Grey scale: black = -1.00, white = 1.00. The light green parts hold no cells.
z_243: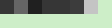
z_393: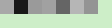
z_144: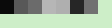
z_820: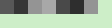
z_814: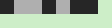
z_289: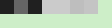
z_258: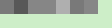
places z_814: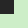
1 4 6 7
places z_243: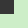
1 4 5
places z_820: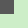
1
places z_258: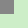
3 4 7
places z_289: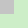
7
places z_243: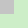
7
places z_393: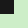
2

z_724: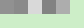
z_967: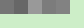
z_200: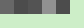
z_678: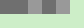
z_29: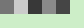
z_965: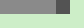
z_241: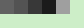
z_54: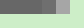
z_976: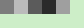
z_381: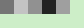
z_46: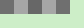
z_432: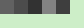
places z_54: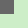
1 2 3
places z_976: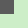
3
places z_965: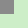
1 2 3 4
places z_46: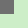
1 5
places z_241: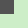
2
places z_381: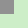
3
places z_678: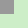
3 5

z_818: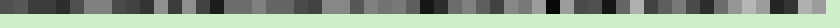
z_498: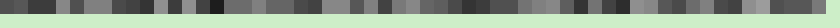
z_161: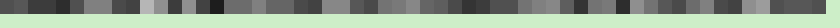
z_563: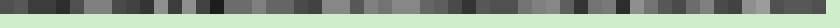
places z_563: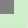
7 8 19 27 39 51
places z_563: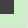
10 15 23 53
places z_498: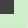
10 15 23 28 44 53

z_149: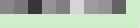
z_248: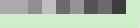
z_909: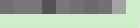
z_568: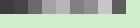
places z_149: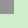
4 8
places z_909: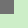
1 6 8

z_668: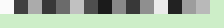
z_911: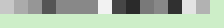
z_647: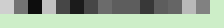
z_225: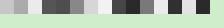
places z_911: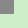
5 6 7 12
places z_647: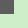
9 10 12
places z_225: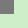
11
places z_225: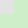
14

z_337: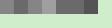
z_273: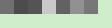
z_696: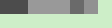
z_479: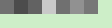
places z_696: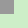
3 4 5
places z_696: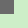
6
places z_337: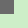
2 5 6
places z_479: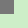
7

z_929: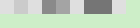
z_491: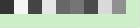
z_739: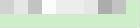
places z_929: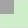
5
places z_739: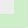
5 6
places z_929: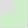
1 3 6 9
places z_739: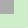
8
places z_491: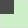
7
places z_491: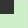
1
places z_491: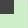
3

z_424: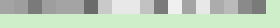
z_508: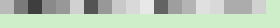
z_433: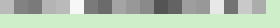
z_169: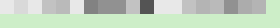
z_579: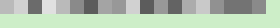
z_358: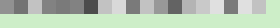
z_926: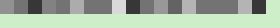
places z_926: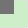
2 5 7 8 11 15 16 17
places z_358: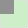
1
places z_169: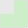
1 3 6 12 13
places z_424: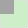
1 5 6 14
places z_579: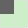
13
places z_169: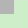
15 19

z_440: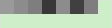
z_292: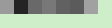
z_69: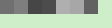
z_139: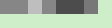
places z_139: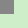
1 2 4
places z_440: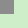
2 5

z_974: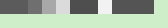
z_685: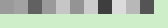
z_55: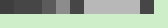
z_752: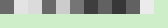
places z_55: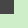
2 3 6 11
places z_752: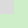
3
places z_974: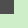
6 7
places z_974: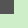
9 10 11
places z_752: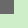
1 4
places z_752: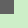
8 10
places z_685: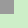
1 4

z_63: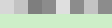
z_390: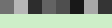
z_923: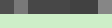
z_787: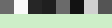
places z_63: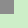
4 6 8
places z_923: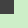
6 7

